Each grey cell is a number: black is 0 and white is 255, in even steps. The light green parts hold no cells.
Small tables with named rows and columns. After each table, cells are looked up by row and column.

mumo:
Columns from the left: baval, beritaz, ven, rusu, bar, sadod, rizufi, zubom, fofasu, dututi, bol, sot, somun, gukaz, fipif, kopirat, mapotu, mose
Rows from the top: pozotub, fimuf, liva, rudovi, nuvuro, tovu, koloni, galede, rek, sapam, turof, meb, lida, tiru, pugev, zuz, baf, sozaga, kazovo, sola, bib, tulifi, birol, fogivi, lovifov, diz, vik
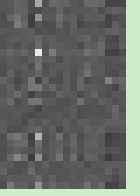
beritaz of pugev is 106
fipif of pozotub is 102
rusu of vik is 96
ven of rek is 88
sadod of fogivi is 83
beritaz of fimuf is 86
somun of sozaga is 92
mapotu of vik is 68
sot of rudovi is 71
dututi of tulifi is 80
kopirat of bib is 67
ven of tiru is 108
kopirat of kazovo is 85
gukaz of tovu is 85
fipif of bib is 87
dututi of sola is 81
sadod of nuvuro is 78
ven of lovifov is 80
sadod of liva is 147
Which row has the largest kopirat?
meb

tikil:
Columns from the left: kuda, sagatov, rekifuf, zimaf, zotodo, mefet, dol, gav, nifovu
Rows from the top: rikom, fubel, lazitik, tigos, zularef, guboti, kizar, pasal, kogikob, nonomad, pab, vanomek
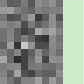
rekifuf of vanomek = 91
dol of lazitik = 93
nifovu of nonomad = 124
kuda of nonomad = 125
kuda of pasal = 124
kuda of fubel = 154
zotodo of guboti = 102
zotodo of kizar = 147
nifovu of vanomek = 124
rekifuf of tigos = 134
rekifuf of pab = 163
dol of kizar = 75
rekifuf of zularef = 95
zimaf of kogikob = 66
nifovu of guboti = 115
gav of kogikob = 144
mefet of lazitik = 59
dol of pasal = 100

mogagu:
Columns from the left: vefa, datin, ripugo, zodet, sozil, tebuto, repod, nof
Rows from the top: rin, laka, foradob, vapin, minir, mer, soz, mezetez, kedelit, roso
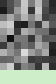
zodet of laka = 195
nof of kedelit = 55
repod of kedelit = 62
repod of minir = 111
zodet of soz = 116
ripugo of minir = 58
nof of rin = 40
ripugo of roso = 64
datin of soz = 137
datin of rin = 81
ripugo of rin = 114
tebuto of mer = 145
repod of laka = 74
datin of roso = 205
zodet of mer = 118
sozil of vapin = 116
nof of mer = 91
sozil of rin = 124
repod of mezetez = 169
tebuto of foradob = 179

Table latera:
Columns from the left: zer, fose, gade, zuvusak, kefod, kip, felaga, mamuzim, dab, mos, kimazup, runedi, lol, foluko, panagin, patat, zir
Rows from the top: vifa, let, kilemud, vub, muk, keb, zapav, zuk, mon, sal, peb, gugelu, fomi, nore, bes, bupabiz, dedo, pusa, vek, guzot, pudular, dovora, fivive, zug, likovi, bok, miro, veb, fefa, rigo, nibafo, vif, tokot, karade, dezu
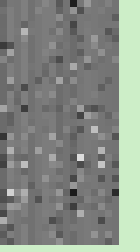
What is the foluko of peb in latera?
120
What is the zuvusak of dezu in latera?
127
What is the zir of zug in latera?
87
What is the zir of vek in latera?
130
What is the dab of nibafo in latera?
109
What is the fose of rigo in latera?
154

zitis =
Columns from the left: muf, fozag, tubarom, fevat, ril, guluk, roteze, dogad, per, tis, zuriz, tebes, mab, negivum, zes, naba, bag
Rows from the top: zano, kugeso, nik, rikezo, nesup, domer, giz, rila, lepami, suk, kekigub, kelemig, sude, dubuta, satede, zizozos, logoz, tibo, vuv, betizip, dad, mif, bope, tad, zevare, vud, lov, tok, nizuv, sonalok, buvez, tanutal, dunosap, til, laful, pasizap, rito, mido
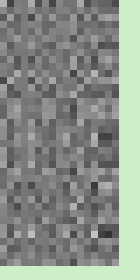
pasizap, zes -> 113
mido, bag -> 149
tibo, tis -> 112
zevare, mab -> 136
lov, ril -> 75
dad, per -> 127
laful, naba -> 146
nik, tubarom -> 96
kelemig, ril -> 81
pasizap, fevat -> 120
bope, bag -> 95
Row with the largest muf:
zano

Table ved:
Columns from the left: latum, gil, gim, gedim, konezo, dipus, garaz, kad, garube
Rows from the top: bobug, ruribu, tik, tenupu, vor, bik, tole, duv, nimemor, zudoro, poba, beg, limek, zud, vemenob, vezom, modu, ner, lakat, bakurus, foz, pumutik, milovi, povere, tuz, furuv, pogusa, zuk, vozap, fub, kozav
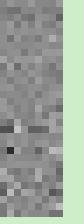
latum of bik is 142
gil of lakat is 79
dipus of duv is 133
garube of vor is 132
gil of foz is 156
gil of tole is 142
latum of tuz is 174
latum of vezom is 154
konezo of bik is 136
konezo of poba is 150
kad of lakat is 163
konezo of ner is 135
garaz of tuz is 144
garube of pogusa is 152
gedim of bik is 129
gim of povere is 147
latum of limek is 146
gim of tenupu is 121
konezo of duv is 142
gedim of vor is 147

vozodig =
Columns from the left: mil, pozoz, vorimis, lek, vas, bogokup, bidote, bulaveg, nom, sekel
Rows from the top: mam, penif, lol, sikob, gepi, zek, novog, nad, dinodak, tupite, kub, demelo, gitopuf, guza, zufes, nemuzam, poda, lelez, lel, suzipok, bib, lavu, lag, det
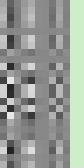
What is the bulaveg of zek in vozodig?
102
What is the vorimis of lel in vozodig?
139
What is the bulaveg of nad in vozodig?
147
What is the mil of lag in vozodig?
150
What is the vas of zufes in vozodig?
76
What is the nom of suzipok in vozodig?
123
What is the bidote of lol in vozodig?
138
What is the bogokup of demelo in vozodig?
130
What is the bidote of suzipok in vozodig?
136
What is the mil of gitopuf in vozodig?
209
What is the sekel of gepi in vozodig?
136
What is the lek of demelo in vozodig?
98
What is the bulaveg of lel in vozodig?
142
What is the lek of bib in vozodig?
158
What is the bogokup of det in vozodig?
140
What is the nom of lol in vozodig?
168
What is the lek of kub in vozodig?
127
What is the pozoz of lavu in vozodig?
36
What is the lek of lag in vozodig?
144
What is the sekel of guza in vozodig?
124

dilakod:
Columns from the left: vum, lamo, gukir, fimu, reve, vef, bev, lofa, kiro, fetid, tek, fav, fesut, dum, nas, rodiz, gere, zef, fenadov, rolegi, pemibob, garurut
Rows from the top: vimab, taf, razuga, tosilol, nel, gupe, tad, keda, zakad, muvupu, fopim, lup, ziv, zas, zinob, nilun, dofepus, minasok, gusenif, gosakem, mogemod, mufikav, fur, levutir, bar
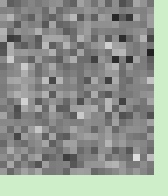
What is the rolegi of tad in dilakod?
120
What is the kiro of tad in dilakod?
122
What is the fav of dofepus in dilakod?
202
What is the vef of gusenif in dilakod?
197
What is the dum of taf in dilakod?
143
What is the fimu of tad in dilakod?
93
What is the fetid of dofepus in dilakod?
115
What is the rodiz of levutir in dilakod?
173
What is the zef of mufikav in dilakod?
120
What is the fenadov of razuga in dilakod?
56
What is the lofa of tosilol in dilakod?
164
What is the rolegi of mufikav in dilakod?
150
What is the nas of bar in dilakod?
116
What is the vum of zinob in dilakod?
137
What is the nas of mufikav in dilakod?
144
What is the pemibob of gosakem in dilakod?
113
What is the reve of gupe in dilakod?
122
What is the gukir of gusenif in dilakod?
146
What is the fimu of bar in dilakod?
162

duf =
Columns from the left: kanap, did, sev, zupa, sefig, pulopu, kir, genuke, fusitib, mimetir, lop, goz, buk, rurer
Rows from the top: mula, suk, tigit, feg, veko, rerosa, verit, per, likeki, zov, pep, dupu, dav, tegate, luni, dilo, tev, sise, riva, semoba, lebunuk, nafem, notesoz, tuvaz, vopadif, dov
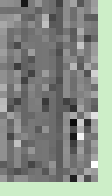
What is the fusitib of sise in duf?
92
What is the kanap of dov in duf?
154
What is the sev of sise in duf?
153
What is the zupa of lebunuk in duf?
96
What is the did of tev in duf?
161
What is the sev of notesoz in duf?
136
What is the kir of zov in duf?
118
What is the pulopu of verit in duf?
117
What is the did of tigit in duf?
148
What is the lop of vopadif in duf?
133
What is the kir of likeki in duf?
118
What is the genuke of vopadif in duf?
132
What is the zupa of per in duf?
103
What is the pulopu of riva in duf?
89
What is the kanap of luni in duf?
185
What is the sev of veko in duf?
118
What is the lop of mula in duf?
163
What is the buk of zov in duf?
166
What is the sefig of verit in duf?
120
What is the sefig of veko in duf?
112

